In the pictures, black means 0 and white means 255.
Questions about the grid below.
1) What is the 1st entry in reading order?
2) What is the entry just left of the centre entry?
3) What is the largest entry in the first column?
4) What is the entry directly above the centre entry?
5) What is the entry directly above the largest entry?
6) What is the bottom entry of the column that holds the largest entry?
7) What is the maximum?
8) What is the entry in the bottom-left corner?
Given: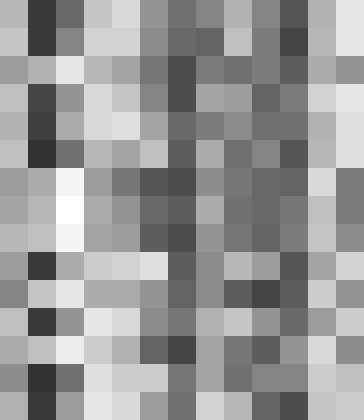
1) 183
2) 105
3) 197
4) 77
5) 245
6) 156
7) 253
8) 177

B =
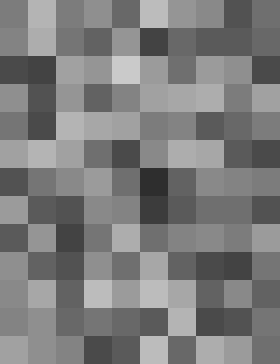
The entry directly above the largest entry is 149
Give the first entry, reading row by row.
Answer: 124
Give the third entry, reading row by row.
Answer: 124
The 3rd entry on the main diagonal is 161
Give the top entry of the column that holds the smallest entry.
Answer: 188
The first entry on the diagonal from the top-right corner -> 111
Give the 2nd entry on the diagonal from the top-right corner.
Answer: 90
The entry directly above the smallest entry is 137
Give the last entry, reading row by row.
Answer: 111
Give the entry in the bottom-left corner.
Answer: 161
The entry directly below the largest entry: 131
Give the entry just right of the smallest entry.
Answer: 98
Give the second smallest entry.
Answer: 60
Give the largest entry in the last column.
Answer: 161
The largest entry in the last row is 188
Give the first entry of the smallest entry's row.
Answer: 82
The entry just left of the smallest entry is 111
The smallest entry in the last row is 74
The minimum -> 46
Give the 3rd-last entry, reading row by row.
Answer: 173
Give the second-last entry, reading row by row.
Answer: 155
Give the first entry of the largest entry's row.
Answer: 74
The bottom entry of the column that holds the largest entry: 90
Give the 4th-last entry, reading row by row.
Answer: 104
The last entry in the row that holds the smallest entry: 124
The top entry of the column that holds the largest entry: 104

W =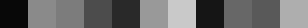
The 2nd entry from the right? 89
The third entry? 124
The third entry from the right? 103

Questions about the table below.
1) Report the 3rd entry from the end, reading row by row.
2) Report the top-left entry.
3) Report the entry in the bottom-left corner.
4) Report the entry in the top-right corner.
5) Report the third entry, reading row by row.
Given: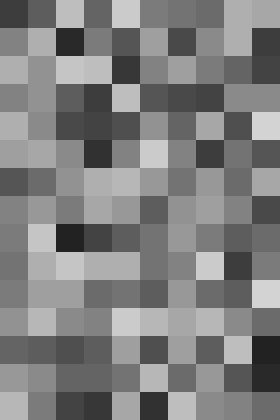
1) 138
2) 61
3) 183
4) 167
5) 190

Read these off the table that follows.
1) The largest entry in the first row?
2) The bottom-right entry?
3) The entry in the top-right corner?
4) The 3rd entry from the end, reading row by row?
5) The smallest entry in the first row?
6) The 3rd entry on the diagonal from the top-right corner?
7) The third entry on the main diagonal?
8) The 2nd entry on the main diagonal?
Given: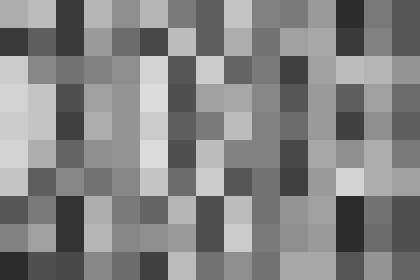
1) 196
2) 100
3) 86
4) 86
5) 44
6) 188
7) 115
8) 94

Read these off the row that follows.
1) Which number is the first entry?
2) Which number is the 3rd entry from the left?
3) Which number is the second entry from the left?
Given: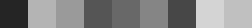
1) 37
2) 154
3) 180
